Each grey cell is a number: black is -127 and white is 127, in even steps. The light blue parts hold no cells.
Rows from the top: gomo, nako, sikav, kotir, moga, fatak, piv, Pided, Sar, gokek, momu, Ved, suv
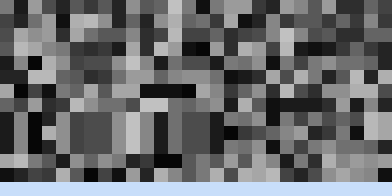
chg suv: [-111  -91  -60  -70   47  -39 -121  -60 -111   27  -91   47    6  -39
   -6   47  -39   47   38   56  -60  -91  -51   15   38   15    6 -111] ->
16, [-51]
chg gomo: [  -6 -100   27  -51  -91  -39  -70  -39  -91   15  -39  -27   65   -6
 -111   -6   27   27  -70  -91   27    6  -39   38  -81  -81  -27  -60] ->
23, [27]
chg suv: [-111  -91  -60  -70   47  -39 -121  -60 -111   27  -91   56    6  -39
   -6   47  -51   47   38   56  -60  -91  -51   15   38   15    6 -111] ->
11, [47]
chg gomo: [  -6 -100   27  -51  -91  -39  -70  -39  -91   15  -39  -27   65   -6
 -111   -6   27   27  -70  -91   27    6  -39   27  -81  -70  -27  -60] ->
25, [-81]

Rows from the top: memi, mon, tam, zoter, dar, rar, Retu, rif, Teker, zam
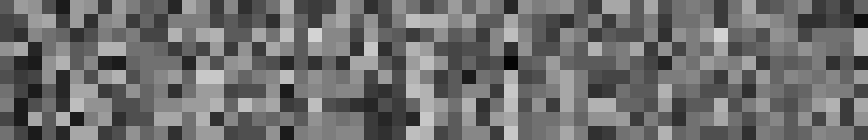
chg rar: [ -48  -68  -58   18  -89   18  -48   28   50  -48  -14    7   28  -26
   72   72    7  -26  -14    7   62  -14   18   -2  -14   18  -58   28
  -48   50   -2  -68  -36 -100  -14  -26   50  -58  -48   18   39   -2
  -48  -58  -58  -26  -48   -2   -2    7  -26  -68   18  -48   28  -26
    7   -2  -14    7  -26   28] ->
18, [-2]
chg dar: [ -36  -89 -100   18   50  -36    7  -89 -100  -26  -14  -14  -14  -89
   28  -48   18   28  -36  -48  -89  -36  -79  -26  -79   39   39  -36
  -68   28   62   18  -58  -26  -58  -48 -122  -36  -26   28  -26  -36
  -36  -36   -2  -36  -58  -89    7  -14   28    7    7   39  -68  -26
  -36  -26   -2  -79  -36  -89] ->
52, [-2]
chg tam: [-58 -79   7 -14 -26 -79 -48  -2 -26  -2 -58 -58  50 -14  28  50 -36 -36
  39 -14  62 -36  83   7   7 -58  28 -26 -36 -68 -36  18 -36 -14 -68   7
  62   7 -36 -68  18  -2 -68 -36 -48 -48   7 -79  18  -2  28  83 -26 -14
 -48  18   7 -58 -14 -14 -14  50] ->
14, [39]
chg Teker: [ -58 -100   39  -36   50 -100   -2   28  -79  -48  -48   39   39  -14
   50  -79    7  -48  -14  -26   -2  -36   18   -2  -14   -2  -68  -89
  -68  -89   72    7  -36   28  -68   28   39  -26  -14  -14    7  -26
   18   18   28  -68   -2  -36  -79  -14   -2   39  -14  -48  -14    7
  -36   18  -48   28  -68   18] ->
58, [-58]
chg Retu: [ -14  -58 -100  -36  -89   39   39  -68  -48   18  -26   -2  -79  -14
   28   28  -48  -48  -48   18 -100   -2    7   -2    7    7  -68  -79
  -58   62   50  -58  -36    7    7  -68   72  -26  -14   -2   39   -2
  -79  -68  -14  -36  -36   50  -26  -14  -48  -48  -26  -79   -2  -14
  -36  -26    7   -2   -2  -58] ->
16, [-58]
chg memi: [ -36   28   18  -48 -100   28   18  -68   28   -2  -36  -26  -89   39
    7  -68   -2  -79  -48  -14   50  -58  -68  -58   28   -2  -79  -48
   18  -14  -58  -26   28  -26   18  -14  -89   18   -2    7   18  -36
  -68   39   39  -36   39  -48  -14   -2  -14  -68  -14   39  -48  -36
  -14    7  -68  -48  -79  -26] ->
16, [7]
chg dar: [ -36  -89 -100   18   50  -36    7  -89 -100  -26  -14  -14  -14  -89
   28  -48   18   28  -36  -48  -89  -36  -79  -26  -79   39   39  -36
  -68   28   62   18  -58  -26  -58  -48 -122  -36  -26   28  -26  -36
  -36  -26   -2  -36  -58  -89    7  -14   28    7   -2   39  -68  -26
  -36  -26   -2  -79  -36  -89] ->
43, [-36]

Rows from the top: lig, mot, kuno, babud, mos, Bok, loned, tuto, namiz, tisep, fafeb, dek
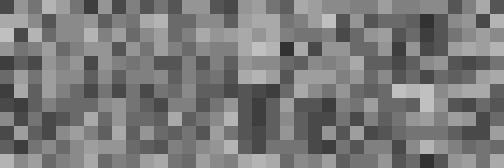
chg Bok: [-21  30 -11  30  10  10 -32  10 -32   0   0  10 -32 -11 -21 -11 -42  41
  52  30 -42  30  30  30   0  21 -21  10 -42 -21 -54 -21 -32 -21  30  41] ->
13, [0]
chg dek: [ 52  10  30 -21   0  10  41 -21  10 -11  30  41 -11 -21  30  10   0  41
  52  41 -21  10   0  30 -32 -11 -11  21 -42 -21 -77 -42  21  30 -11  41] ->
8, [0]
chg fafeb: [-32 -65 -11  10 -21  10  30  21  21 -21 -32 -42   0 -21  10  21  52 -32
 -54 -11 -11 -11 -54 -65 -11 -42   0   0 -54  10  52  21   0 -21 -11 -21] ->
13, [-11]
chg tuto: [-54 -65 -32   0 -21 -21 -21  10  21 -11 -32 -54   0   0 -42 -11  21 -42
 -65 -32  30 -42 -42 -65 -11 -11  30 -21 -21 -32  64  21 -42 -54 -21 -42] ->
24, [0]
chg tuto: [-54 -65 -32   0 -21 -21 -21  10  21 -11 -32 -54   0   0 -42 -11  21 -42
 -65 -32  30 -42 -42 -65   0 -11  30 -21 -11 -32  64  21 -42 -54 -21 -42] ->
28, [-21]

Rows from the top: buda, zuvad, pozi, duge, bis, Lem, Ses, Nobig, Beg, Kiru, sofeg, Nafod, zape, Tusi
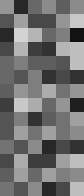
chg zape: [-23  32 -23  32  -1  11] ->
0, [-33]
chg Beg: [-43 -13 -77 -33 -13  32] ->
1, [-1]
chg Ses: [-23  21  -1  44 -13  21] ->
0, [-33]

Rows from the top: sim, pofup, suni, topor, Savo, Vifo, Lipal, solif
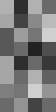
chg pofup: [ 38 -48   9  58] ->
1, [-60]
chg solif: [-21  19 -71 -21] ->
2, [-60]
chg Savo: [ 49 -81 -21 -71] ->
0, [38]
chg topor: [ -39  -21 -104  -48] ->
2, [-93]
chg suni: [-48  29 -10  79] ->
0, [-39]

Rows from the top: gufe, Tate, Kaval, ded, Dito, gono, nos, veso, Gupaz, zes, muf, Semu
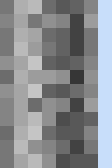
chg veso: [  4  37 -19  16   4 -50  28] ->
5, [-61]
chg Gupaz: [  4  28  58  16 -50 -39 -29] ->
1, [37]
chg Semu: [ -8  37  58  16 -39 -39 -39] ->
4, [-50]
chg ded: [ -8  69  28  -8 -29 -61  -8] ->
1, [58]

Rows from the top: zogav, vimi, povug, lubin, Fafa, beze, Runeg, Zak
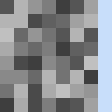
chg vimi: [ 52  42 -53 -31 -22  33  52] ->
1, [52]
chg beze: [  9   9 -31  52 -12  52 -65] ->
2, [-22]
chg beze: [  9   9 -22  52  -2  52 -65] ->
4, [-12]
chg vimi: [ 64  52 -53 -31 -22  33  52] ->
0, [52]
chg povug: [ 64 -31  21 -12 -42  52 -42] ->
1, [-22]

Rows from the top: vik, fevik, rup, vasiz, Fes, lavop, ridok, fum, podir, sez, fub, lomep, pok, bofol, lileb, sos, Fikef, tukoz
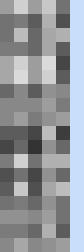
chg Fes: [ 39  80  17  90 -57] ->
2, [29]
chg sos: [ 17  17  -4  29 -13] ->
2, [8]
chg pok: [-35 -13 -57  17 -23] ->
0, [-47]
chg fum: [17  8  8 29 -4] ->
0, [8]
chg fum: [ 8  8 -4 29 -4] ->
2, [8]
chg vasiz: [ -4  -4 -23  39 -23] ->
4, [-35]

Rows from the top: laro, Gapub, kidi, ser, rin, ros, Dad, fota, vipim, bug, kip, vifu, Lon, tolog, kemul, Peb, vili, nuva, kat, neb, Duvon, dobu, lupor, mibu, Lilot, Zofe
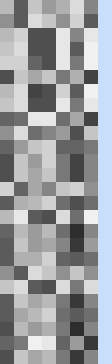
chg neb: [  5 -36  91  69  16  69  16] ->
0, [16]
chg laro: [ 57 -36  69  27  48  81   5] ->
5, [91]
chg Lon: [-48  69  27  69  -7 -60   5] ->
2, [39]

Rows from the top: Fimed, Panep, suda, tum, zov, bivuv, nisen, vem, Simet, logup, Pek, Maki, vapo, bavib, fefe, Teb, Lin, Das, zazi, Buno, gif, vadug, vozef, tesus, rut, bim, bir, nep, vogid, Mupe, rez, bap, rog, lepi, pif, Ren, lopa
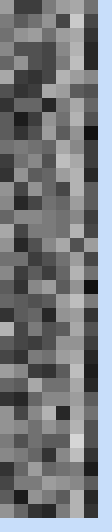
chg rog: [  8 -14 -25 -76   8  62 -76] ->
1, [-4]
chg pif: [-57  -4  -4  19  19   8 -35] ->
3, [29]
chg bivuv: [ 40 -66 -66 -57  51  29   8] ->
2, [-76]

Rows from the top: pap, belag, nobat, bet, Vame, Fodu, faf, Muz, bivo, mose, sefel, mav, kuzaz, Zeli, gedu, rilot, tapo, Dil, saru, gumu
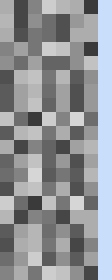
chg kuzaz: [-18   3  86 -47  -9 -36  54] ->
3, [-36]
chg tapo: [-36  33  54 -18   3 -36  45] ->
4, [15]
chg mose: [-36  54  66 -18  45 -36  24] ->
3, [-9]
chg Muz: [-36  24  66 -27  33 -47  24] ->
1, [33]

